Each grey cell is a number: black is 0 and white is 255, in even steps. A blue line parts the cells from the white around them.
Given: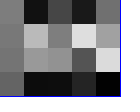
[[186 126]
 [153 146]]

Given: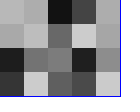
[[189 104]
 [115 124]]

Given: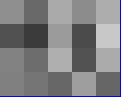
[[ 59 155]
 [109 175]]

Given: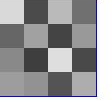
[[161  68]
 [ 62 222]]

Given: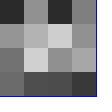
[[179 206]
 [208 144]]

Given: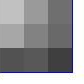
[[130 105]
 [ 88  63]]

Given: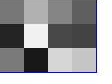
[[241  72]
 [ 24 214]]

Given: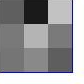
[[180 122]
 [137  94]]
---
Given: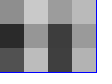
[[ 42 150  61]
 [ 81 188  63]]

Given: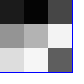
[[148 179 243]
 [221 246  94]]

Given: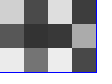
[[ 87  51  56]
 [235 116 237]]

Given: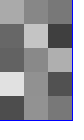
[[103 196  63]
 [ 98 137 175]]

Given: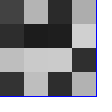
[[ 45  28  30]
 [190 202 203]]

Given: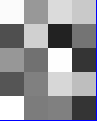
[[ 79 208  34]
 [151 113 254]]

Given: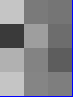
[[ 58 158 109]
 [177 131  93]]

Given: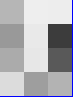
[[153 233  60]
 [171 231  89]]

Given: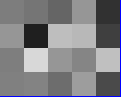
[[150  31 190]
 [126 216 150]]
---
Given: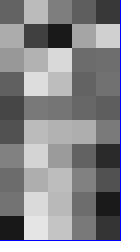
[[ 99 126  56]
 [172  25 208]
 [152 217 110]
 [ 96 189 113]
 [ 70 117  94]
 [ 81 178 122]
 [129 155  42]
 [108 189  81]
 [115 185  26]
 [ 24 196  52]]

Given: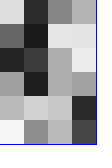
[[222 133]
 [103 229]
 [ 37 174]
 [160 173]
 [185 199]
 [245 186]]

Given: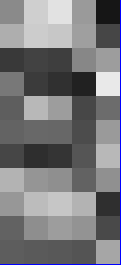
[[138 226  22]
 [174 199  70]
 [ 57  62 157]
 [120  48 233]
 [ 94 157 108]
 [ 99 103 154]
 [ 70  52 184]
 [179 143 144]
 [151 198  47]
 [ 98 157  73]
 [ 93  88 166]]

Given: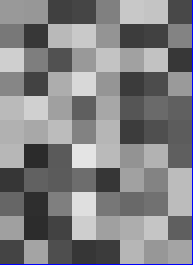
[[153  64 128 196]
 [120 185 148  65]
 [207  81 195 194]
 [134 173 149  76]
 [186 160 167 106]
 [177 188 182  79]
 [183  90 186 178]
 [ 54  91  54 131]
 [102 127 119 113]
 [160  66 160 197]
 [ 68  78  59 151]]

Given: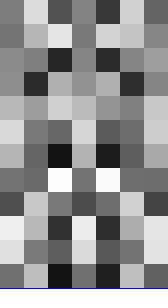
[[125  82  56 100]
 [116 228 210 134]
 [139  38  43 158]
 [141 176 176 132]
 [184 208 147 200]
 [216 103  91 204]
 [181  18  28 169]
 [114 252 250 108]
 [ 79 120 110  68]
 [239  48  45 229]
 [224  93  87 227]
 [112  19  30  96]]

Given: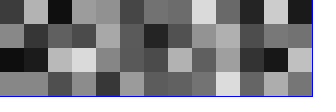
[[ 60  15 145 114 218  36  26]
 [136  96 168  36 147  77 114]
 [ 14 185 134  75  95  51 192]
 [135  79  55  92 115 101 118]]
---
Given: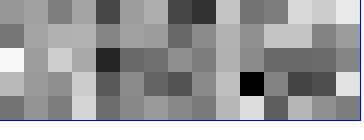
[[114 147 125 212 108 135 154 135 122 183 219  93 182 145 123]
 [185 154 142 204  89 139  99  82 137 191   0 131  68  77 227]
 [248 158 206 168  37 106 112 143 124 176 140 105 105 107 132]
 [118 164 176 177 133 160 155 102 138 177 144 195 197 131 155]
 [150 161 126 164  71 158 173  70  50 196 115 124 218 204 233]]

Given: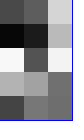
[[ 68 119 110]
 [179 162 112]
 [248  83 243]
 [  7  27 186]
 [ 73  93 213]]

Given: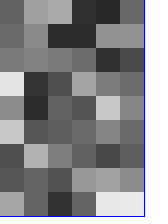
[[166 100  51 100 232 233]
 [ 87 101  82 151 161 139]
 [ 78 177 127  96  72  94]
 [200  86  94 106 131 106]
 [139  44  99  85 200 134]
 [227  53  78 164 124 109]
 [122 130 123 109  48  74]
 [106 138  45  45 145 146]
 [ 99 160 170  48  41 105]]

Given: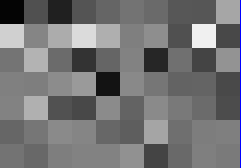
[[115 104 126 130 130 145  68 105 127 122]
 [102 118 138 133 103  94 165 111 125 127]
 [130 176  81  72 139  99 138 121 107  76]
 [128 126 140 154  19 137 118  99 100  73]
 [116 179 107  51 101 130  38 112  68 147]
 [208 133 172 219 175 127 142  80 240  72]
 [  4  80  32  84 101 115 106  87  86 166]]

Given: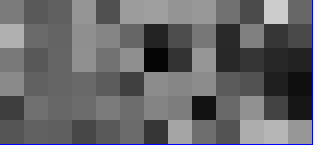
[[ 85  97  95  71  89 107  54 165 110  83 173 182 151]
 [ 62 112 103 108 123 109 132 125  18 105 145  67  22]
 [138  97 101 105  92  64 140 134 140  91  82  31  15]
 [121  88 101 144 114 143   5  51 150  40  53  39  34]
 [176 106 100 143 133 102  35  77 119  41 128  54  73]
 [123  89  96 149  80 156 159 148 152 113  75 204 103]]

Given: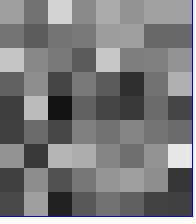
[[ 73 159  33  88 113  96  66  65]
 [ 65 139  80 119 149 158 142  55]
 [146  56 180 173 133 111 146 230]
 [ 65 106  70 128 113 133 117 106]
 [ 62 187  18  98  68  56 107  68]
 [ 97 143  68 120  91  48 113 175]
 [197 136 122  90 199 125 128 148]
 [116  92 115 121 157 159 105 105]
 [158 114 211 137 171 147 162 160]]

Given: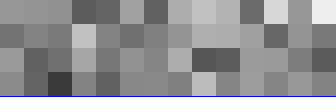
[[138 100  58 131  97 136 137 128 188 133 157 133 152 131]
 [154  97 112 165 119 146 133 173  86  92 155 153 125  91]
 [115 131 122 193 131 112 128 147 174 173 160 102 148 120]
 [151 148 144  92 100 161  97 173 192 179 107 215 150 238]]

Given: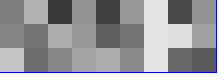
[[196 110 135 163 174 137 227 105  91]
 [132 115 172 152  94 117 227 223 162]
 [126 178  57 147  65 151 227  73 147]]
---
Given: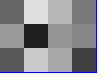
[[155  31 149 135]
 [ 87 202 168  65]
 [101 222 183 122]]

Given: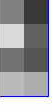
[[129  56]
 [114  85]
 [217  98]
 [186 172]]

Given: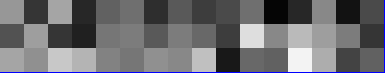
[[151  53 165  39  97 111  46  89  61  74 111   5  39 136  18  74]
 [165 144 200 180 130 118 144 136 192  24 104  97 243 173  67  97]
 [ 82 158  53  32 118 124  89 124 104  61 222 136 186 158 124  53]]

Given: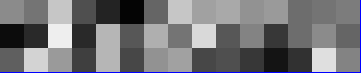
[[ 12  41 238  41 182  87 175 116 217  87 131  55 109 139 101]
 [139 116 198  79  35   4 101 198 161 169 146 154 109 116 124]
 [ 95 211 154  63 182  71 146 161  71  79  55  20  49 223 131]]

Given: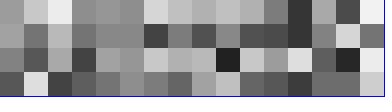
[[130  87 169  67 162 150 200 177 185  33 200 156 222  94  39 236]
 [162 116 185 116 136 136  67 124  81 136  81  75  53 130 214 116]
 [156 200 236 142 150 142 214 192 177 192 177 124  53 169  75 242]
 [ 87 222  67  94 116 142 124 101 162 192 101  87  60 109 109 206]]

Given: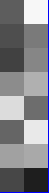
[[ 71  30]
 [220 109]
 [ 78 122]
 [ 65 134]
 [161 169]
 [140 176]
 [101 233]
 [ 93 247]]
